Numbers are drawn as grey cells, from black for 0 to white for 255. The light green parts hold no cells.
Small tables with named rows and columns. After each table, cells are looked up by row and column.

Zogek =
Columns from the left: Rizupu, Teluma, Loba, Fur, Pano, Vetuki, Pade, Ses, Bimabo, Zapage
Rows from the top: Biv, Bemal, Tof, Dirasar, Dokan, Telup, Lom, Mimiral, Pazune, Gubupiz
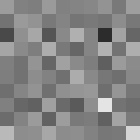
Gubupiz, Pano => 140
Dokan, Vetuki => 138
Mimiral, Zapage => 108
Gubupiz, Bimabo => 121
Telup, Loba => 141
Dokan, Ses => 95
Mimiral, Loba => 97
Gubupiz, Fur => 167
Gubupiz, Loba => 143
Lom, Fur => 112
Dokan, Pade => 126
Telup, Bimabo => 111
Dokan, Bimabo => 155
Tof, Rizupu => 73
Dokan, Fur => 102
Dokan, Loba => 148
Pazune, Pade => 124

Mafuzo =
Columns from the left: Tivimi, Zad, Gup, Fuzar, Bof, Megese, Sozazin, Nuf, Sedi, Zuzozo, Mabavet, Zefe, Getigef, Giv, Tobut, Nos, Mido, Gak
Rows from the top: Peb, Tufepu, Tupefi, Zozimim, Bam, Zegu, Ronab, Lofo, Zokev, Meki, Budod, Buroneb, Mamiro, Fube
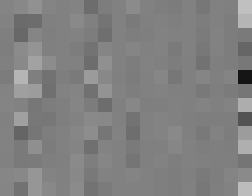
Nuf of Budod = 131
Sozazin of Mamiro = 121
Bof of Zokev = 127
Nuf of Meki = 118
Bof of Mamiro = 129
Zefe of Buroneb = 130
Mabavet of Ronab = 129
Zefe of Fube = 127
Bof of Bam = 129
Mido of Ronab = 123
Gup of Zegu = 127
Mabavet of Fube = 129
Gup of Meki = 118
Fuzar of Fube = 136
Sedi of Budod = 129
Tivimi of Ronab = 131
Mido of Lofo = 131
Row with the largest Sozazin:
Zegu

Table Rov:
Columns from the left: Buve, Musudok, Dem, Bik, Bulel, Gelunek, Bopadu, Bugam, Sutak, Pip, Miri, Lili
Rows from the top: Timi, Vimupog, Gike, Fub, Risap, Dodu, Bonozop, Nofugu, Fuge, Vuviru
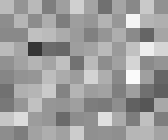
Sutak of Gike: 174
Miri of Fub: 238
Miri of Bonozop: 112
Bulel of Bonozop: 131
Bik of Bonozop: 202
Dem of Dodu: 150

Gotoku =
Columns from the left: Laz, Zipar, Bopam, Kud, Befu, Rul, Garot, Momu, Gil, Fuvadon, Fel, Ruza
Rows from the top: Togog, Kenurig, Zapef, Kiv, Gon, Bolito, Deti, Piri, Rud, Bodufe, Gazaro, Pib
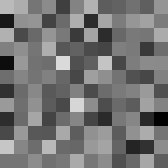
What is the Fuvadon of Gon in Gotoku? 125
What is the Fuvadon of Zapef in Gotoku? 121
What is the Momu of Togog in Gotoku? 93
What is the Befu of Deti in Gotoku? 98
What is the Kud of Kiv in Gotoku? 174
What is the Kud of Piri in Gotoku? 92
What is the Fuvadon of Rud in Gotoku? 134
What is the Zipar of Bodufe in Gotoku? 153
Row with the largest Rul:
Piri

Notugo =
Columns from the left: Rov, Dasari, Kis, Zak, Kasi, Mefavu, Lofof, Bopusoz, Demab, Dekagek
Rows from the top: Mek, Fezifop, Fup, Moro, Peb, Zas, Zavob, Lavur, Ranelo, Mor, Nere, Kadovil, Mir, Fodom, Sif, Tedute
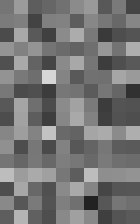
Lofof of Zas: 113
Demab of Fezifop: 104
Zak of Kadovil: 104
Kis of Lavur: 111
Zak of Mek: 102
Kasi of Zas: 132
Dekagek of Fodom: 86
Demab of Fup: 78

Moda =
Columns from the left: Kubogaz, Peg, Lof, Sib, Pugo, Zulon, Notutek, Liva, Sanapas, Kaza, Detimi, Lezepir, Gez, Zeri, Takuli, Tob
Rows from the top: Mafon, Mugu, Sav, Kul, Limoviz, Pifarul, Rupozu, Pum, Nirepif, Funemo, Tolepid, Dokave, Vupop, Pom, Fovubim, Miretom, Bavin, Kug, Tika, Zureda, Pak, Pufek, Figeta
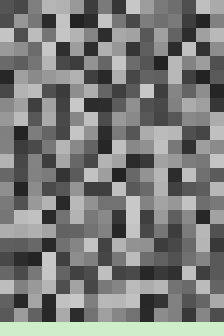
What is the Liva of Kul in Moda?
176
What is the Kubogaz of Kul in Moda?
154
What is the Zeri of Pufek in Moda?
83
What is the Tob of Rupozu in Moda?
37
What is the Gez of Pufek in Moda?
129
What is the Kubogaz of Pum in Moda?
137
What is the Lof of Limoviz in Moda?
117
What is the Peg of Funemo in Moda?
35
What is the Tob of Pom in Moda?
183
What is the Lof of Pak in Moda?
153
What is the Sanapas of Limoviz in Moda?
197
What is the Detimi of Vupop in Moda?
147
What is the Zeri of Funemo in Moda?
80
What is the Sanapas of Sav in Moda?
168
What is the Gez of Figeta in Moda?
128

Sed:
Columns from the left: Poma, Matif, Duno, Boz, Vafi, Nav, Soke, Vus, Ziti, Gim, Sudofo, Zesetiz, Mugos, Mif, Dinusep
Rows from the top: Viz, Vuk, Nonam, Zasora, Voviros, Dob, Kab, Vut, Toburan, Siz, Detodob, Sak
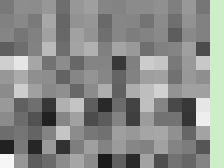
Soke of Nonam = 147
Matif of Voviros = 230
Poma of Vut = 153
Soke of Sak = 139
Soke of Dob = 148
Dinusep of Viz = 118
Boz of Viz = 151
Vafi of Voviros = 140
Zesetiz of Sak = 78
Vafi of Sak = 140
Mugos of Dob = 113
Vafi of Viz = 110
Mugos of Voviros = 121

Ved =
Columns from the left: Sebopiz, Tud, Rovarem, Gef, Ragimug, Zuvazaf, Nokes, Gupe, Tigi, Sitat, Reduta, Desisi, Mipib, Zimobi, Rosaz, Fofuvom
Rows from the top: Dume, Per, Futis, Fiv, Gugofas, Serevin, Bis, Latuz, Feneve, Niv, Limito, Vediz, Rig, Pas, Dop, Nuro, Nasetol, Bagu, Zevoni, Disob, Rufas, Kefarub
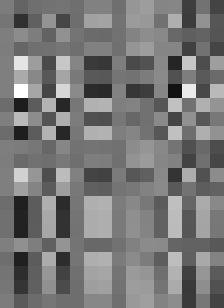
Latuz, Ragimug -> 39
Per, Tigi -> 115
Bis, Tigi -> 130
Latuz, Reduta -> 113
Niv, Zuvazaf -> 119
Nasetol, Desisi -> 97
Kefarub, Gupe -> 135
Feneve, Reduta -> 113
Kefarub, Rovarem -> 108
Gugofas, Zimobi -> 198

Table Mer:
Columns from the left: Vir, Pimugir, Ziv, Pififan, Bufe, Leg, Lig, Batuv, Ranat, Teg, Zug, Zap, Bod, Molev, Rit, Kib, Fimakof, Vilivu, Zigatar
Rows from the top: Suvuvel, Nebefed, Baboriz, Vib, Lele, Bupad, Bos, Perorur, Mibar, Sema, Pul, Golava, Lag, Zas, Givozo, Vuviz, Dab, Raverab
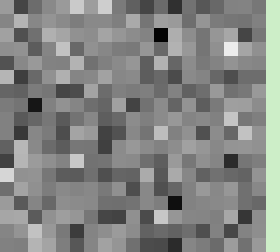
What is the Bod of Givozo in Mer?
15
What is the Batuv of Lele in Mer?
128
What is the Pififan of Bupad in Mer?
145
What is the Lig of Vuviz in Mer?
119
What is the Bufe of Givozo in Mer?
142
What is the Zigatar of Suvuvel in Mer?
119
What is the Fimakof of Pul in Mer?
148
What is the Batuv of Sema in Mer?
66
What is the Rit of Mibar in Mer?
137
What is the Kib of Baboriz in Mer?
150
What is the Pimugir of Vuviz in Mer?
168
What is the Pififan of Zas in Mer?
125
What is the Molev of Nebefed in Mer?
110
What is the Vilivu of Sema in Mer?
194
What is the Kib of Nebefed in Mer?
123

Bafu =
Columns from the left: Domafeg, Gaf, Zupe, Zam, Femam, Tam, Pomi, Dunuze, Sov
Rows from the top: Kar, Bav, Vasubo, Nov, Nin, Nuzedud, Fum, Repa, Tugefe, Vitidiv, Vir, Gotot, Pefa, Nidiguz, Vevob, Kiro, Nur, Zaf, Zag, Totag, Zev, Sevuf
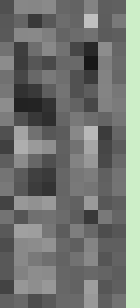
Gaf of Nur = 160
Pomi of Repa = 71
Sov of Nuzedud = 103
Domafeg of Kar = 80
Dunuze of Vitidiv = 59
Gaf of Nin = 60
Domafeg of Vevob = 67
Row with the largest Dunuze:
Nov

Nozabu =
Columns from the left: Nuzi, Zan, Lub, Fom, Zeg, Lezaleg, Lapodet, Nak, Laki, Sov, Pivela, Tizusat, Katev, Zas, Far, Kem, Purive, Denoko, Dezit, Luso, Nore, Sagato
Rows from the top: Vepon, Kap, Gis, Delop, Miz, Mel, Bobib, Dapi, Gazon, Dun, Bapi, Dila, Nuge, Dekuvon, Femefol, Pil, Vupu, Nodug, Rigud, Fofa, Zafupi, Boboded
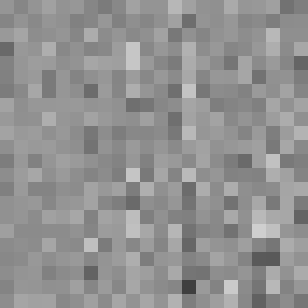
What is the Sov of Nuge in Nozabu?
197
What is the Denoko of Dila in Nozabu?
106
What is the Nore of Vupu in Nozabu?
149
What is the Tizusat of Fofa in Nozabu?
141
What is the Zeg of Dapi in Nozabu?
152
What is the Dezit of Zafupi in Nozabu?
117
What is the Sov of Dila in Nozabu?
151
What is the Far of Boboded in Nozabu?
143
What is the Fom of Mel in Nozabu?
122
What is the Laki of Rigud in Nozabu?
156
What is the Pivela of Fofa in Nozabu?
158
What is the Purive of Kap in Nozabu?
151
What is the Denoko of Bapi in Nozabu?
155
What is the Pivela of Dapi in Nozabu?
118
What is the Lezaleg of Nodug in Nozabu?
138
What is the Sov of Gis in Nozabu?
137
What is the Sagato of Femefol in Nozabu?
123

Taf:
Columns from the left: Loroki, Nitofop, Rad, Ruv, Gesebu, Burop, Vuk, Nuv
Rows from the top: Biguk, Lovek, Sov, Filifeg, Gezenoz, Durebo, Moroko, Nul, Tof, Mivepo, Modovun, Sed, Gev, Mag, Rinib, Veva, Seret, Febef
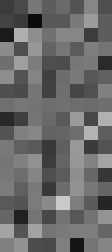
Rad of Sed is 145
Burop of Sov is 134
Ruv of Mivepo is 98
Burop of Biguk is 84
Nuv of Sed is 163
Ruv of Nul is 109
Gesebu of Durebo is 108
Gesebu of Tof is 89
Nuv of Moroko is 128
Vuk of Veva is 115
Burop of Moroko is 70
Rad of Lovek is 11
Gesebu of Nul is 113
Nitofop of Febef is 147
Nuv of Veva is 149
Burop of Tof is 155
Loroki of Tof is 41

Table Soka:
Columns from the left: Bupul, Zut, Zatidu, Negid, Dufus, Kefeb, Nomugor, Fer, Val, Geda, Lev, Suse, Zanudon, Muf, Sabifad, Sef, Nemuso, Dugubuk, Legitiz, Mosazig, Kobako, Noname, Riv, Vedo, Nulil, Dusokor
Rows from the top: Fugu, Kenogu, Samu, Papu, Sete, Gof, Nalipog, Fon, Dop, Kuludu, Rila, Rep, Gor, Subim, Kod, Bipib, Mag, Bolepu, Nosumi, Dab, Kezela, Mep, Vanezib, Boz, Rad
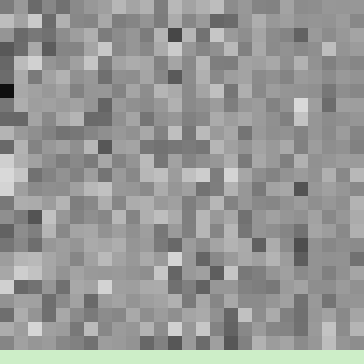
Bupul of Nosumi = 157
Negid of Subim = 143
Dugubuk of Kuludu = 116
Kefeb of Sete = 160
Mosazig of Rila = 153
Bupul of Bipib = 143
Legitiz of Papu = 169

